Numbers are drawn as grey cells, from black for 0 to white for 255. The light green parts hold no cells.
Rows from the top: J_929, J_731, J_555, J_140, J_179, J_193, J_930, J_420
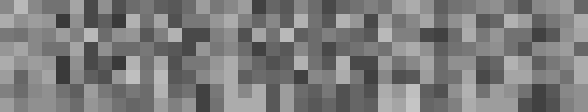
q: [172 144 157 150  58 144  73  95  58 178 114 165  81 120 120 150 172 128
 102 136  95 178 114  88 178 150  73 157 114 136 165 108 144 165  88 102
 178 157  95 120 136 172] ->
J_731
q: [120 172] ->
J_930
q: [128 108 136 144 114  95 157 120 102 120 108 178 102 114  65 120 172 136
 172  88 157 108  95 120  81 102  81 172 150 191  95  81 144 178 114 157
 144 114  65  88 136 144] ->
J_930
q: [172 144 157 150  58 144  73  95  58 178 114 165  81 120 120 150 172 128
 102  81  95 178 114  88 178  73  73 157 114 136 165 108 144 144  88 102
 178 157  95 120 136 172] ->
J_179
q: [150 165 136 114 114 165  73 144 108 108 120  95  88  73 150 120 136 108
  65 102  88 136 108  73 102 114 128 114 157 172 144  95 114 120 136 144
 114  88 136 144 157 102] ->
J_140
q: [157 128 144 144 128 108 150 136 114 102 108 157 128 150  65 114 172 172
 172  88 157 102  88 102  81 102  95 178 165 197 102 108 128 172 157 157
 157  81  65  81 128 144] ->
J_420
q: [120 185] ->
J_193

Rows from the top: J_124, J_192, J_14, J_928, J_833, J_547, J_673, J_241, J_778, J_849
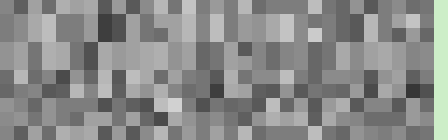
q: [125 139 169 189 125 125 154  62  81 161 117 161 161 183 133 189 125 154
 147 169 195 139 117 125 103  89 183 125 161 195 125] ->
J_192
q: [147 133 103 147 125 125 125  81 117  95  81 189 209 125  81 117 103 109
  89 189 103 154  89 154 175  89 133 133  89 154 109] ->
J_241
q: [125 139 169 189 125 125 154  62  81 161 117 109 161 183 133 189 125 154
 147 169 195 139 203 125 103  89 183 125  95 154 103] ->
J_14
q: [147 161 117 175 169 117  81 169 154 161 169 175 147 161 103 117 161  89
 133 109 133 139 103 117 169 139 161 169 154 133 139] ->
J_928

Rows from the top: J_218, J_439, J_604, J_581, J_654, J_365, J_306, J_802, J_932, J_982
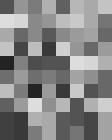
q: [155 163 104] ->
J_604
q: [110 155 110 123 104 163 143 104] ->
J_365
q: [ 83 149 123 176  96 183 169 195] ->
J_218
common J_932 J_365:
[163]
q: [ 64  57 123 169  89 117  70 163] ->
J_982
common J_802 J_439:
[221]

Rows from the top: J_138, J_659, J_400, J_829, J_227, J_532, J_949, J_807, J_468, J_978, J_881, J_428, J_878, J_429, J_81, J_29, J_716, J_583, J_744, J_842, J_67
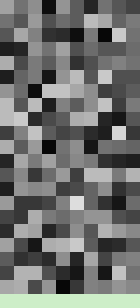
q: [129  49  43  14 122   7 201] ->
J_400
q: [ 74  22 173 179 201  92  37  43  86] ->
J_583
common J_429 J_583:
[74]
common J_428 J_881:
[108]
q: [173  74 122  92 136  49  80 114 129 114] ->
J_227

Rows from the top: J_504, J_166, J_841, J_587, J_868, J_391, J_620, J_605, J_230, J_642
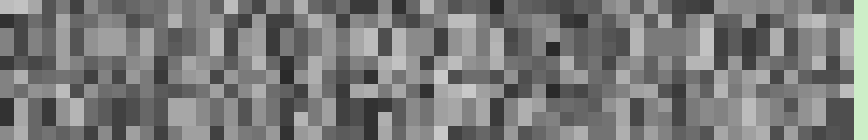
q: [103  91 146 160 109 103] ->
J_391
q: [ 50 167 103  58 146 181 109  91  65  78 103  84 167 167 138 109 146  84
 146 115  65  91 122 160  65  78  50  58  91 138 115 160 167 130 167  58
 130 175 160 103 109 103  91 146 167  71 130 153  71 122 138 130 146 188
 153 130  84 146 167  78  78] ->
J_605
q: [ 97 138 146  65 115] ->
J_868
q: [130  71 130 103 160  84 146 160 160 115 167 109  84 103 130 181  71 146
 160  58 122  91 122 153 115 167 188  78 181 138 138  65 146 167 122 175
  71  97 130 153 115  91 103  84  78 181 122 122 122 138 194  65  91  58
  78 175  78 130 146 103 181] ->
J_841

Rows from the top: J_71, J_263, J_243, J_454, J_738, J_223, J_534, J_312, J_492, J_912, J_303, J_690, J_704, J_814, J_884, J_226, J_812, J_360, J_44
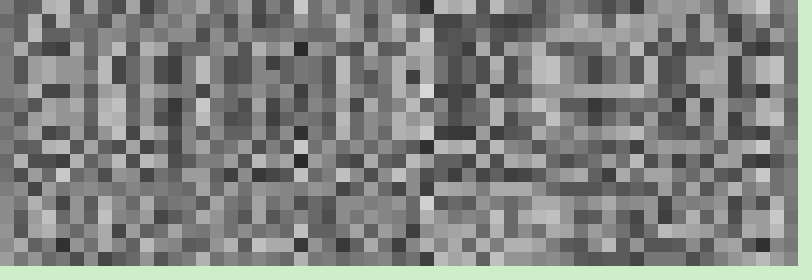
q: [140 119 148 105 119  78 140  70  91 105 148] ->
J_263
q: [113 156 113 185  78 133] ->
J_690
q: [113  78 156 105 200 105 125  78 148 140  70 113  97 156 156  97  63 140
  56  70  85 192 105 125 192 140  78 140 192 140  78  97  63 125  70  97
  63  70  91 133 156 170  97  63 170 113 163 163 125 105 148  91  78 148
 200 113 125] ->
J_704
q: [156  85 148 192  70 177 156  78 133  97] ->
J_912
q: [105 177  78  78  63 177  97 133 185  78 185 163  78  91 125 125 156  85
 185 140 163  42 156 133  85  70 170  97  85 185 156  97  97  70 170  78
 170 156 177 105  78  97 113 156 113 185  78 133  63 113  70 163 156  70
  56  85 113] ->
J_690
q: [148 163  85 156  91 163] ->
J_243

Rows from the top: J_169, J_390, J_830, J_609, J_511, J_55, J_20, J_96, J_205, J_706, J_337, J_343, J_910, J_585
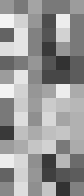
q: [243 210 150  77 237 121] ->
J_390
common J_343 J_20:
[237]

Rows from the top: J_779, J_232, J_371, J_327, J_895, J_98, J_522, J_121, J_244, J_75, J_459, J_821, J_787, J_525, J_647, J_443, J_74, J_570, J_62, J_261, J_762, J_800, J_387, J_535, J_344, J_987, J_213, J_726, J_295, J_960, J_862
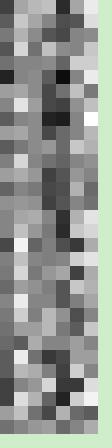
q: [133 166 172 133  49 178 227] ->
J_443
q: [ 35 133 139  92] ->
J_98

